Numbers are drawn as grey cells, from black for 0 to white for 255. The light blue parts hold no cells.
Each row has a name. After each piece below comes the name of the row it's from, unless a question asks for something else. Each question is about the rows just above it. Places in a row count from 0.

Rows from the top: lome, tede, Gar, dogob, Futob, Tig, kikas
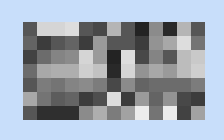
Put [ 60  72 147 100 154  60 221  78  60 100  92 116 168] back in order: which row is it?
Tig
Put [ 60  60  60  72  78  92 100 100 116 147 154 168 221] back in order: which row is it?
Tig
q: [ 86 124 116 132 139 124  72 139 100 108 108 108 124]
Futob
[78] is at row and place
Tig, 5
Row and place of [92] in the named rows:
Tig, 2
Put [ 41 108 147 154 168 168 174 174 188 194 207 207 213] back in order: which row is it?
dogob

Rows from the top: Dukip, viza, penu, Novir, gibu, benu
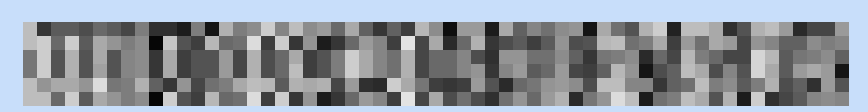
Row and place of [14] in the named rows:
Dukip, 30
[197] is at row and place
viza, 10
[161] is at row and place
Novir, 5

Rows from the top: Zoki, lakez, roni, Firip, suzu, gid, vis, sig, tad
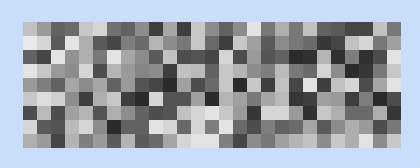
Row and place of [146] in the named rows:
roni, 3
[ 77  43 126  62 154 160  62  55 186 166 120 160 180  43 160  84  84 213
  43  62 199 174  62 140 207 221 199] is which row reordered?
gid
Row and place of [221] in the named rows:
gid, 1
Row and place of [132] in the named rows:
Firip, 8
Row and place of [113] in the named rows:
Zoki, 6
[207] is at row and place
gid, 2

